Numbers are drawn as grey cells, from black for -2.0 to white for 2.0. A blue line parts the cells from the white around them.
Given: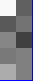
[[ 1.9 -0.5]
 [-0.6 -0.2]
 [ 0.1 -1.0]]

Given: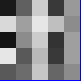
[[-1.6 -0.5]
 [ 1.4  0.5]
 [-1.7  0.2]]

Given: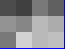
[[-0.8 -1.0]
 [ 0.3  0.1]
 [-0.1  1.3]]

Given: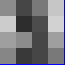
[[ 0.2 -0.9]
 [ 1.2 -1.3]
 [ 0.5  0.2]]

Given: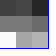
[[-1.0 -0.9]
 [-0.1 -0.1]
 [ 1.9  0.6]]

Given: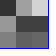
[[-1.2  0.5]
 [ 0.4 -1.0]
 [ 0.0 -0.5]]

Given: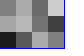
[[ 0.0  0.7]
 [ 0.6  0.9]
 [-1.6 -0.6]]

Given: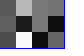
[[-0.6  0.9]
 [-0.5 -1.6]
 [-0.8  1.9]]
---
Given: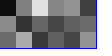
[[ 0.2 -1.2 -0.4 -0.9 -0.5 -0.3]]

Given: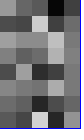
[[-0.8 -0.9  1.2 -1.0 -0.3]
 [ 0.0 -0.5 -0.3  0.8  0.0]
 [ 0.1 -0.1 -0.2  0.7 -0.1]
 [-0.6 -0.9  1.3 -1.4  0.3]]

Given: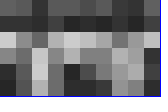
[[-1.2 -1.2 -1.3 -1.0 -1.4 -1.3 -1.4 -1.2 -1.4 -1.0]
 [ 0.1 -0.3  1.1  0.1  0.8  0.0  0.0  0.8  0.5 -1.2]
 [-1.4 -0.7  0.8 -0.3 -1.3 -1.3 -1.1  0.3  0.0 -1.3]]

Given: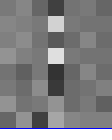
[[ 0.1  0.0 -0.1  1.3 -0.1 -0.2 -0.2]
 [ 0.3  0.0 -0.1  1.5 -0.1 -0.2 -0.2]
 [-0.1 -0.3  0.2 -1.1 -0.3 -0.2  0.0]
 [-0.4  0.3 -1.0  0.6  0.1  0.0  0.0]]

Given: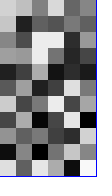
[[ 1.1 -1.5 -0.5 -0.7 -0.1 -0.5]
 [ 0.5  0.4  1.7 -0.2 -1.4 -0.9]
 [-0.6  0.5 -1.5 -1.0  1.5 -0.1]
 [-0.9  0.7 -1.9 -0.9  1.6 -2.0]
 [-1.8  0.1 -2.0 -0.2  1.1  0.1]]

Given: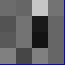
[[-0.7 -0.2 -1.6 -0.4]
 [ 0.0 -0.9  0.0 -0.4]]

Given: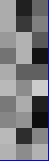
[[ 0.7 -1.1  0.0]
 [-0.2  0.8 -1.7]
 [ 0.9  0.2  1.2]
 [ 0.1  0.3 -1.8]
 [ 0.8  0.2  0.8]]

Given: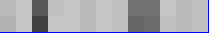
[[ 0.8  1.1 -1.0  1.1  1.1  0.9  1.1  1.0 -0.4 -0.3  1.0  0.9  1.0]]

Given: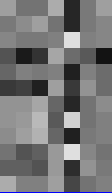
[[-0.1  0.2  0.5 -0.2 -1.4 -0.1  0.1]
 [-0.7 -1.6 -1.2  0.6 -0.3 -0.6 -1.7]
 [-1.1 -1.0 -1.5  0.5 -1.1  0.3 -0.3]
 [ 0.3  0.4  0.9 -0.6  1.3 -0.2  0.0]
 [-0.2 -0.7 -0.5  0.4  1.5  0.1 -0.2]
 [ 0.7  0.0  0.0  0.5 -0.9 -0.2  0.0]]
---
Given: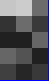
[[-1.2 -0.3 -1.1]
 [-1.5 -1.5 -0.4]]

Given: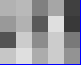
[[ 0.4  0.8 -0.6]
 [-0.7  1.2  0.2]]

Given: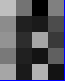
[[ 0.2 -1.5 -1.6]
 [ 0.3 -1.3  0.6]]

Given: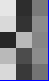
[[ 1.4 -1.2  0.2]
 [-1.4  0.9  0.1]]

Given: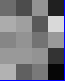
[[ 0.7  0.5 -0.6]
 [ 0.1  0.3 -0.2]]

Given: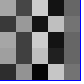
[[-1.1  0.4 -1.7]
 [ 0.6 -1.0  1.2]]

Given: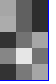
[[ 0.7 -0.5 -1.3]
 [-1.2 -0.2  0.6]]
